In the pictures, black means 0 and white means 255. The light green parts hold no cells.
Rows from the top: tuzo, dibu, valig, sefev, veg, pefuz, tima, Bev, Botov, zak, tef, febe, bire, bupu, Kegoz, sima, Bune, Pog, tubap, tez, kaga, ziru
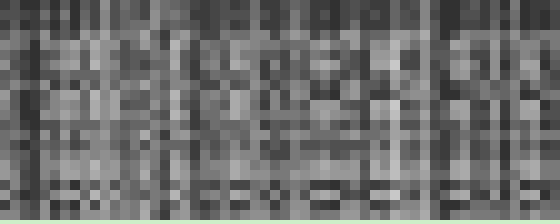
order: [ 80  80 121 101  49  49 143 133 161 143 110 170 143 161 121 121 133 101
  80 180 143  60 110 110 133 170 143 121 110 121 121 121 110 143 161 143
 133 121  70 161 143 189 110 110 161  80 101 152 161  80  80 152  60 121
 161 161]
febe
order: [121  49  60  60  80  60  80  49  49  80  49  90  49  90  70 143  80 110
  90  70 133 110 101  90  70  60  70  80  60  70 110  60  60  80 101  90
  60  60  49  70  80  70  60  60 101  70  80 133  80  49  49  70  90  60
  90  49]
tuzo

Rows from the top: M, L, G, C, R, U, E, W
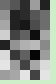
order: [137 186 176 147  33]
R
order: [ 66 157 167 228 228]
W
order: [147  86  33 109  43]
L

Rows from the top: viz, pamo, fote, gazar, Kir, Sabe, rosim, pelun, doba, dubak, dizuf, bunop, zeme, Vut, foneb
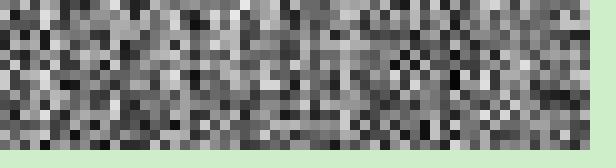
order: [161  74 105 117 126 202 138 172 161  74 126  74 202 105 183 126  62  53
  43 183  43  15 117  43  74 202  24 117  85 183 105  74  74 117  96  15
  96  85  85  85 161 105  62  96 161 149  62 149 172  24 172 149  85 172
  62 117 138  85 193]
Vut
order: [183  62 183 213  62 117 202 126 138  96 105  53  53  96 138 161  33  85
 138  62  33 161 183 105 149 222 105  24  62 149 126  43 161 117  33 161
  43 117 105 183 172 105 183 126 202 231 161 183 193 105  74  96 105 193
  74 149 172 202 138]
pamo

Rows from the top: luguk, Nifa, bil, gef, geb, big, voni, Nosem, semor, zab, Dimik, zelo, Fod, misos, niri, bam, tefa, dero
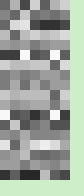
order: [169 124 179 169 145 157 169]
Dimik
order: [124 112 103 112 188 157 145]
bam
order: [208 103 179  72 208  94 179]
luguk
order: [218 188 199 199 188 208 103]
voni
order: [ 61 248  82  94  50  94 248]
zelo
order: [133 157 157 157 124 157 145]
tefa
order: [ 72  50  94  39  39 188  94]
dero

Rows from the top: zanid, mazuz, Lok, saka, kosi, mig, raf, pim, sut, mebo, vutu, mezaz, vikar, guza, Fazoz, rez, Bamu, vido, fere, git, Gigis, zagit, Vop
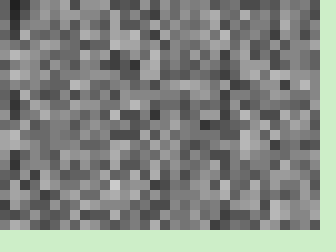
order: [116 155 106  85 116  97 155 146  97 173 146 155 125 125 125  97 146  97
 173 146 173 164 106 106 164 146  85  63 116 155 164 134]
git
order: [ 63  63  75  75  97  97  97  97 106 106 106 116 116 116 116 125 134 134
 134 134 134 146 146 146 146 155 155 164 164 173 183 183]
sut
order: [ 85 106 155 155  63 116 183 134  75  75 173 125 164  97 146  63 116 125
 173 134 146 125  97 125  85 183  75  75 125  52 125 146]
mezaz
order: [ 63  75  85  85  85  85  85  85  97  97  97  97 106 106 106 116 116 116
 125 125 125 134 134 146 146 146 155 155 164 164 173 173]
Vop
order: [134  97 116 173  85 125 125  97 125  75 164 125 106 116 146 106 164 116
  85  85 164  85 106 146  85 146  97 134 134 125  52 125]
Bamu
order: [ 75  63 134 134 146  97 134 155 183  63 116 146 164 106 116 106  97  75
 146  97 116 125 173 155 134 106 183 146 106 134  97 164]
mig

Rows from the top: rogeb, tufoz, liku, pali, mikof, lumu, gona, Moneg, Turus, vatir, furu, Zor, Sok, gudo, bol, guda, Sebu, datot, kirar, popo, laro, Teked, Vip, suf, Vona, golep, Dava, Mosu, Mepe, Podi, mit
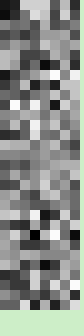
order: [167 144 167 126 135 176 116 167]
Zor
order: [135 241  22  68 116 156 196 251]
Moneg

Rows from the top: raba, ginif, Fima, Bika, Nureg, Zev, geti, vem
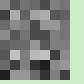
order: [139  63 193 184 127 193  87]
Zev
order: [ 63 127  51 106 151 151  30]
vem
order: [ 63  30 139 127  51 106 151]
geti
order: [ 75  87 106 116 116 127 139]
raba

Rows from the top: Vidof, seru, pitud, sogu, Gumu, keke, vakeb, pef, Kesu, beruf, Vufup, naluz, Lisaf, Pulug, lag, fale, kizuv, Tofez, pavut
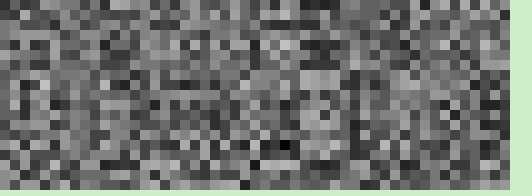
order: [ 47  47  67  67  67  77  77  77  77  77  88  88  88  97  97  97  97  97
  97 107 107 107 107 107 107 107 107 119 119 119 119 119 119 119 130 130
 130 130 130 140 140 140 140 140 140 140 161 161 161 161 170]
pef
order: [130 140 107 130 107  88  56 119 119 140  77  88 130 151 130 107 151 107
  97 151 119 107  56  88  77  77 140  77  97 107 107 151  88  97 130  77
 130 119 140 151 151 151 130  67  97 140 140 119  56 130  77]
sogu
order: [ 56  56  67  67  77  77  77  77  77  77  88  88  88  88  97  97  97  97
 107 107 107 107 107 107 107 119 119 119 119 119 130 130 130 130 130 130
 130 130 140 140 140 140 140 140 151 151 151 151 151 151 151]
beruf
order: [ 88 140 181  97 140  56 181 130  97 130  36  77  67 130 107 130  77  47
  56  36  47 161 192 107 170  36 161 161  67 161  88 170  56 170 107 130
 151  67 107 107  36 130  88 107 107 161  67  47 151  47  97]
Gumu

